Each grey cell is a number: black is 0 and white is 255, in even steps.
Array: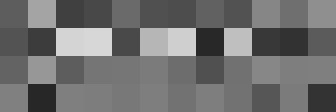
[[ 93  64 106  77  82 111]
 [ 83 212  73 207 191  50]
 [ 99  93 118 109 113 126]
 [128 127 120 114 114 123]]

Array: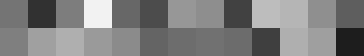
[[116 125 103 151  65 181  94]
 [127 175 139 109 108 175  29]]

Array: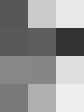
[[ 86 233]
 [ 89  50]
 [135 222]
 [121 239]]

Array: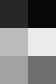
[[ 38]
 [187]
 [162]]

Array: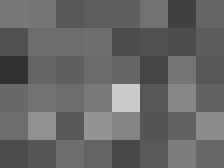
[[119  88  96  65]
 [ 80 109  76  76]
 [ 49  96 101 117]
 [105 108 202 135]
 [109  88 132  97]
 [ 76 110  72 124]]

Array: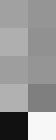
[[161]
 [175]
 [158]
 [177]
 [ 17]]

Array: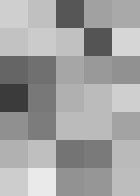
[[207  86 169]
 [194 193 214]
 [101 166 145]
 [ 59 176 207]
 [144 187 163]
 [177 116 186]
 [205 146 189]]

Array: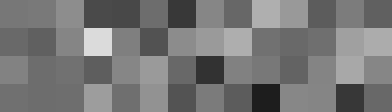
[[119 141  72  56 103 153 124]
 [105 133 127 140 174 105 160]
 [130 113 134 104 129  99 168]
 [112 110 111  83  92 135  55]]
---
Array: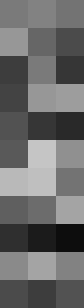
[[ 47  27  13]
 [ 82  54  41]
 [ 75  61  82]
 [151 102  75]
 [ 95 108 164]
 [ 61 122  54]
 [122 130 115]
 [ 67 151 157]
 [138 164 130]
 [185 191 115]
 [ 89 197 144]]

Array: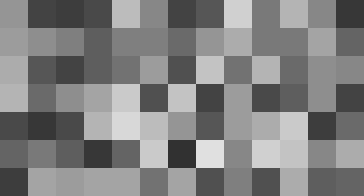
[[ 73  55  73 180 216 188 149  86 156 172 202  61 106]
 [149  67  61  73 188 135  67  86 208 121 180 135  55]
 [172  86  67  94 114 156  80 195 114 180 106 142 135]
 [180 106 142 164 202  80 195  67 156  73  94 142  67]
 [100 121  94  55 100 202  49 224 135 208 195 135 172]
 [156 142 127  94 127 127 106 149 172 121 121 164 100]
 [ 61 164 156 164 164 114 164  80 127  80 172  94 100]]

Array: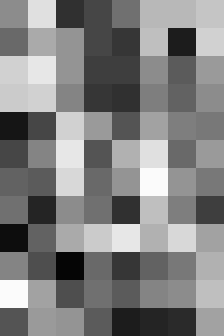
[[112  36 140 112  48 191 126  62]
 [ 21  70 209 154  84 162 126 120]
 [132  78   5 105  54  98 120 177]
 [ 98  91 216 105 148 251 148 120]
 [ 13  98 170 203 231 177 216 162]
 [ 70 132 231  84 177 224 105 154]
 [ 84 154 148  91  28  36  42 162]
 [251 162  78 112  91 132 140 191]
 [105 170 148  70  54 191  28 209]
 [203 209 132  54  48 126  98 140]
 [140 224  48  70 112 184 184 197]
 [209 231 148  62  62 140  91 154]]

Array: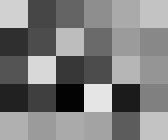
[[ 33  63   3 229  27 128]
 [209  70 100 142 170 195]
 [ 47  76 189 106 155 136]
 [176 155 170 163  92 195]
 [ 84 216  55  76 182 149]]

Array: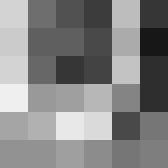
[[203  95  95  73 171  23]
 [211 103  54  67 195  46]
 [211 110  81  60 189  54]
 [146 146 159 140 118 126]
 [239 153 159 183 132  46]
 [165 177 232 218  73 118]]

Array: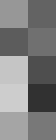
[[205  49]
 [197  78]
 [151  99]
 [ 92 112]
 [165 120]]

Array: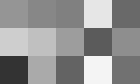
[[149 135 128 230 105]
 [ 51 170  99 244 113]
 [206 192 157  91 142]]
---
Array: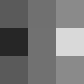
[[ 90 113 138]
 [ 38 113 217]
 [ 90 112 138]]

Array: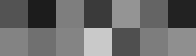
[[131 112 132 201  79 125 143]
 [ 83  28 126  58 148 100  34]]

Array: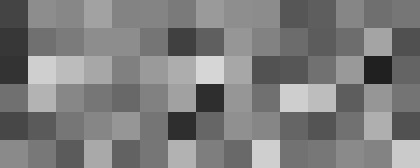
[[138 120  91 169  98 118 178 126 105 207 114 119 138 131 202]
 [ 71  90 118 134 150 117  46 102 144 134 101  84 113 175  81]
 [112 179 135 118 104 129 161  46 150 112 206 189  93 150 116]
 [ 51 207 188 167 128 154 173 214 167  82  86 113 153  32 100]
 [ 55 112 123 141 141 117  64  95 150 130 108  92 109 164  80]
 [ 68 141 135 162 131 132 122 154 142 140  86  94 134 111 118]]

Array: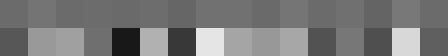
[[ 87 153 160 111  24 177  56 229 165 152 167  82 119  79 216  95]
 [107 116 107 108 106 109 102 113 113 106 117 107 112 100 120 107]]

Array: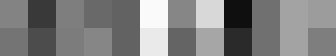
[[116  76 124 134  98 234 100 166  42 112 163 126]
 [131  57 126 105  98 250 134 216  15 112 163 156]]

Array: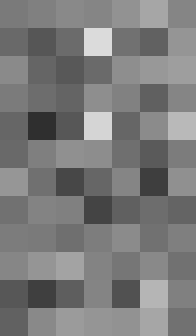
[[ 97 137 155 149 146 166 113]
 [ 87  63  94 132  81 181 128]
 [134 149 163 131 118 137 113]
 [124 122 111 125 139 113 127]
 [113 131 128  68  96 109 100]
 [150 112  71 102 133  62 144]
 [105 127 144 141 111  90 124]
 [102  47  87 213 102 139 185]
 [123 109 100 142 129  96 133]
 [138 101  88 106 142 152 158]
 [105  86 107 219 113  97 149]
 [122 128 137 133 146 166 133]]
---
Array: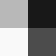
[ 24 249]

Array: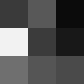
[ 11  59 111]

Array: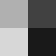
[ 65 215]

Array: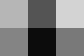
[211  12]

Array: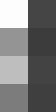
[ 69 148]

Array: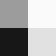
[250  23]
